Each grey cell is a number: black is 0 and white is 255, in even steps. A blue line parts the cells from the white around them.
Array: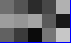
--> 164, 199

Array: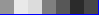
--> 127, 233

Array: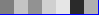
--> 208, 230

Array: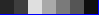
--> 169, 223

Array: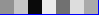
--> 235, 235

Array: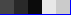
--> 11, 232

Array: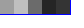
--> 107, 191
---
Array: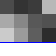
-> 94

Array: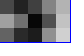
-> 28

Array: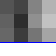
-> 117

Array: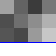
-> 154

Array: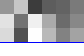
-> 254

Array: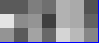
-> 163
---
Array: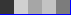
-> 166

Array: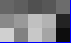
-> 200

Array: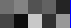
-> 200

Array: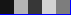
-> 55

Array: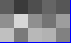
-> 184

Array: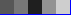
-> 31

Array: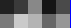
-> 180

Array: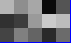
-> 100
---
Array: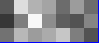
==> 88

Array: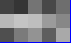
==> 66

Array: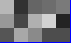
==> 183

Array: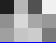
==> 31

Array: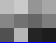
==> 189

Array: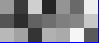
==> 154
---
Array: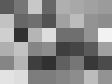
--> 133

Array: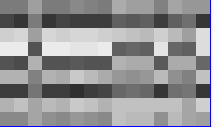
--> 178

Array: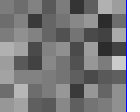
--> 109

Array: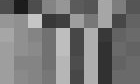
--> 158

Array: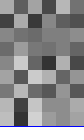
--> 183

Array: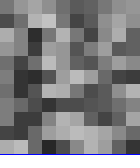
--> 68
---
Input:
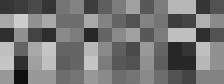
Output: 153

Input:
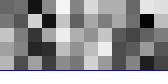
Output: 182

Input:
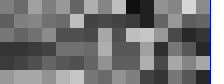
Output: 152

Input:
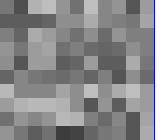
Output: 148

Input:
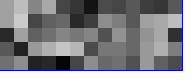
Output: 112

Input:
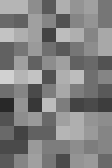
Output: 89
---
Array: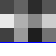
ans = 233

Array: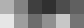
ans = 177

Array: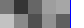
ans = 117

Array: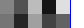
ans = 132

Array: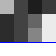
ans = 44

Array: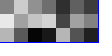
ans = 233

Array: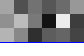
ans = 144
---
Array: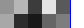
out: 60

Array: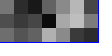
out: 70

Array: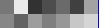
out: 50

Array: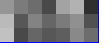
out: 131

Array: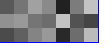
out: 117

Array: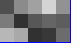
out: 87

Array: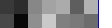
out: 135
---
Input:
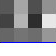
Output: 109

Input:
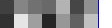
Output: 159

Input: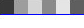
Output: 213

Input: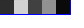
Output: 65

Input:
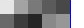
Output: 37

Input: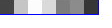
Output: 252

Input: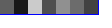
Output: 203
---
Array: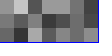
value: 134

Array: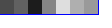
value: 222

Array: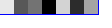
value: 211

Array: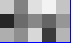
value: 216

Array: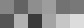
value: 164

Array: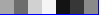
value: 19

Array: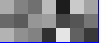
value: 229

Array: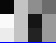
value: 195
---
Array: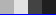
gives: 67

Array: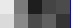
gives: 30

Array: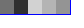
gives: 210

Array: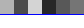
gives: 212

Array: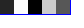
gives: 1

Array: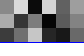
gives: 11
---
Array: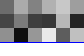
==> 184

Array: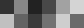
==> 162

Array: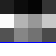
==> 152

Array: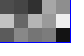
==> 154

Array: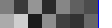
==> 96

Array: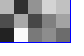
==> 128

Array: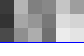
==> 220

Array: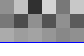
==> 144
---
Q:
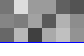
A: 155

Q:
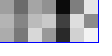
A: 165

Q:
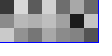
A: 91

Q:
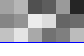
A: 80

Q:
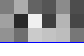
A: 99

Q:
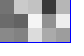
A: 194

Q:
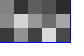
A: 94
